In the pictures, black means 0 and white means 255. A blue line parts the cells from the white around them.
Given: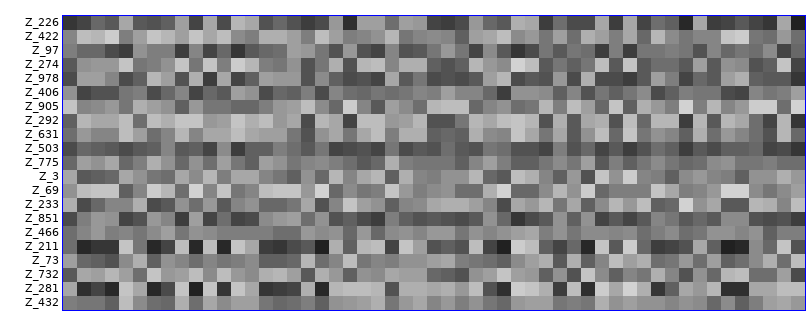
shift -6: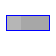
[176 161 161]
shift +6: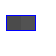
[81 88]

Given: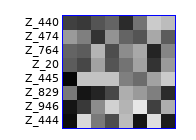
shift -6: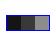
[ 15  51 134]
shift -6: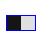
[ 15 217]
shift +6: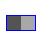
[ 90 174]
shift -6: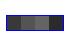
[51 78 94 37]
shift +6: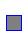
[133]
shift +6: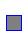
[133]

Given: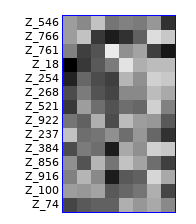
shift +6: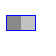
[143 200]
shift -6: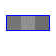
[111 138 104]
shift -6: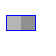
[175 138]
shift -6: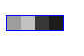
[151 188  50  22]
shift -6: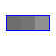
[104 111 138]

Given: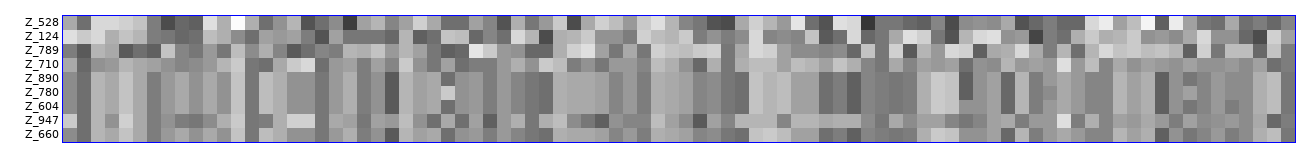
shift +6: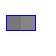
[125 139]
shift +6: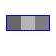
[110 187 131]

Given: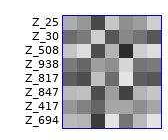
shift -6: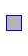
[174]
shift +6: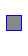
[142]
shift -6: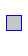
[192]

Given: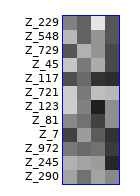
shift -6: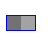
[108 157]
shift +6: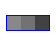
[142 120  72]

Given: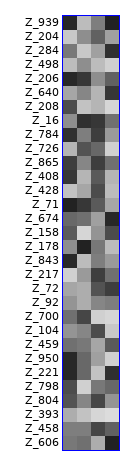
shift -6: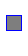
[120]
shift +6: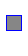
[140]
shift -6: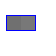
[106 114]

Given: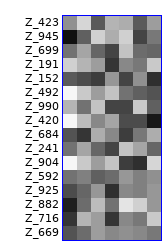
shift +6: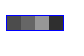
[ 82 108 157  53]
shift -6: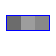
[102 151 130]
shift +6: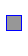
[157]
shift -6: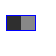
[ 41 130]
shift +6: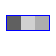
[102 214 179]

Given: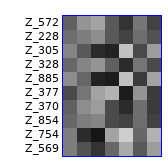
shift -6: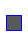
[83]
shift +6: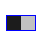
[ 34 199]
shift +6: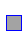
[169]
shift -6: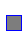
[119]
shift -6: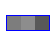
[119 135  83]

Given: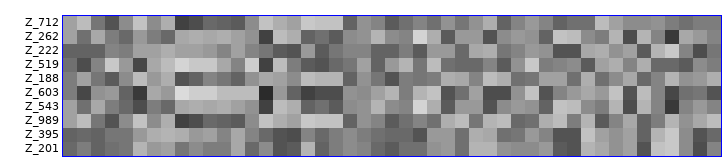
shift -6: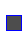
[71]
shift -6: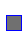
[106]

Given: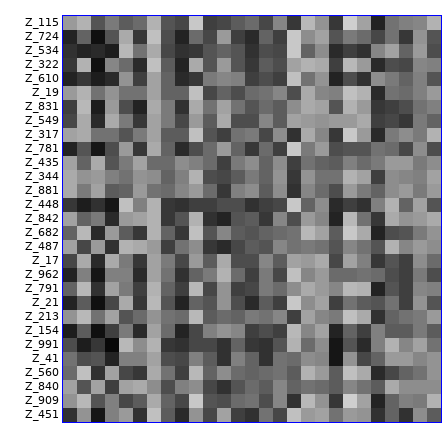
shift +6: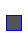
[90]
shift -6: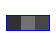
[ 43 108  65]

